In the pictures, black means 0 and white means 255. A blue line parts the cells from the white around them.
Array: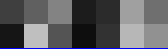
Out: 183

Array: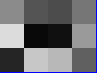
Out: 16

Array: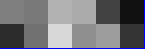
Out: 157

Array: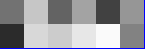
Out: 250

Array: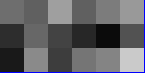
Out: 11

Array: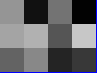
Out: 85
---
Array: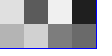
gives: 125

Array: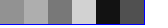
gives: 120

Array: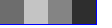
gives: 132

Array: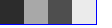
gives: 78

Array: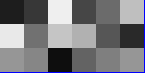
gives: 14

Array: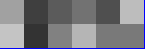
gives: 129

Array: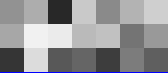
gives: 88
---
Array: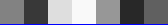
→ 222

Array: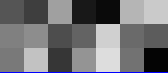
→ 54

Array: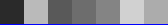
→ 89

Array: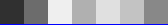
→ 239

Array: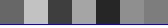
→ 62

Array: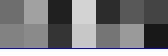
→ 52

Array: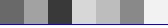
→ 57
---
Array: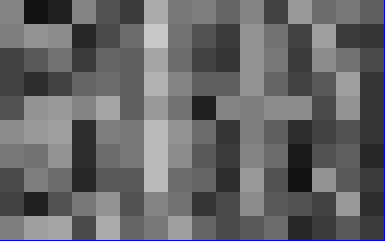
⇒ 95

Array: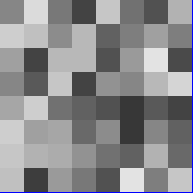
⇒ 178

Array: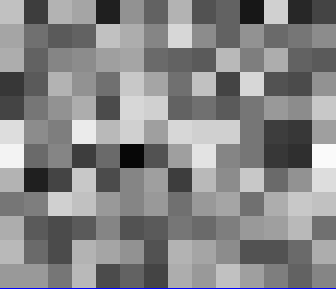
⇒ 68

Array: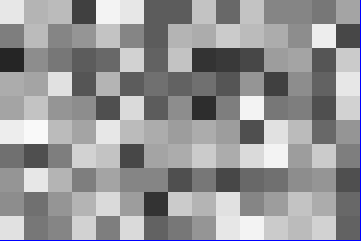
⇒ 164

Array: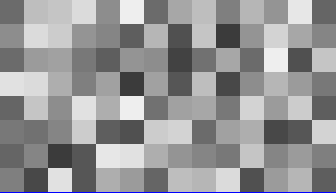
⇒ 101

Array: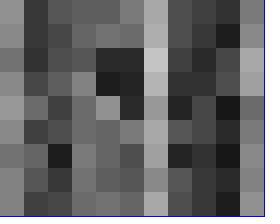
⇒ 122

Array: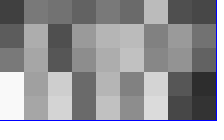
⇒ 71

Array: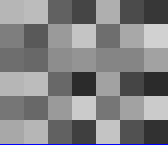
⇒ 55

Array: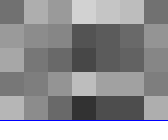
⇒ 113
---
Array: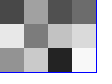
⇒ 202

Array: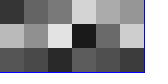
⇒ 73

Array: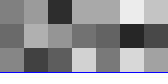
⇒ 65

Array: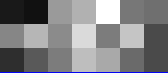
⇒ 89

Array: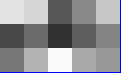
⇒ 178

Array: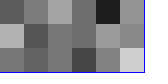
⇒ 99

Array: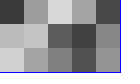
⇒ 165
